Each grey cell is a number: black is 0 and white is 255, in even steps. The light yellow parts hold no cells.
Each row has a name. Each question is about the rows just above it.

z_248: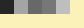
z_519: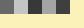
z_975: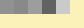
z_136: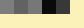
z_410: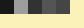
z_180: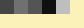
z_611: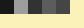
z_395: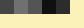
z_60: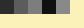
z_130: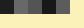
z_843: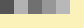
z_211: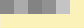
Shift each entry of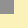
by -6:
[139]
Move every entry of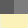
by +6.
[ 98 131]
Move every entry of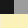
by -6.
[ 18 151]
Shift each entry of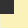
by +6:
[56]
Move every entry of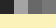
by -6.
[ 32 158  98 113]

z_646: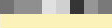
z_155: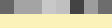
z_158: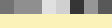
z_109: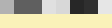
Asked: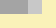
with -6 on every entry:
[158 158 194]
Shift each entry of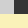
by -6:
[202  47]

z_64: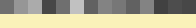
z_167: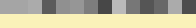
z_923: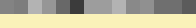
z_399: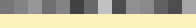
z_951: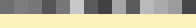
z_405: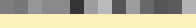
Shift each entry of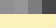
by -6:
[138 144 119  65]
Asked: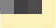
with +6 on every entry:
[137  71  83]
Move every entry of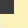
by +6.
[65]
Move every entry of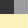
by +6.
[ 59 163]
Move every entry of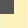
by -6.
[79]

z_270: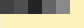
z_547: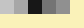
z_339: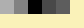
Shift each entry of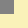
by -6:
[124]
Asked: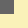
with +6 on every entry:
[107]
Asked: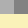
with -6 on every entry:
[169 124]
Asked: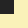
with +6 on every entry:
[42]
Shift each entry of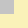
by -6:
[190]
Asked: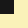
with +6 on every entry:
[29]

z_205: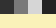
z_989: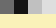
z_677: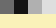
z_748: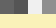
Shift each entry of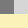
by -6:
[115 208]
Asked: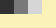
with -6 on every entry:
[ 43 115 208]
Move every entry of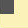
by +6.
[91]
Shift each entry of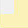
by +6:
[246]
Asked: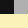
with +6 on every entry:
[ 25 182]
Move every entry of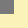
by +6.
[127]

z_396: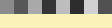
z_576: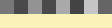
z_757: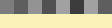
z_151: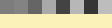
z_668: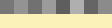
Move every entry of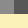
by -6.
[133  81]
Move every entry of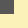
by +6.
[93]
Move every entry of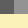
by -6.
[ 88 141]
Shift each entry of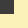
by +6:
[66]
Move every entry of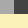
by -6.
[163  61]
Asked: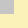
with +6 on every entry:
[203]

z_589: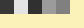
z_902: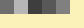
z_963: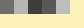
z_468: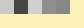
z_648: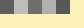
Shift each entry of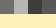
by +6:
[116 188  68  94]
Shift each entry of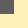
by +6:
[100]
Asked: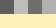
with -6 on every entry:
[ 88 183 104 170]

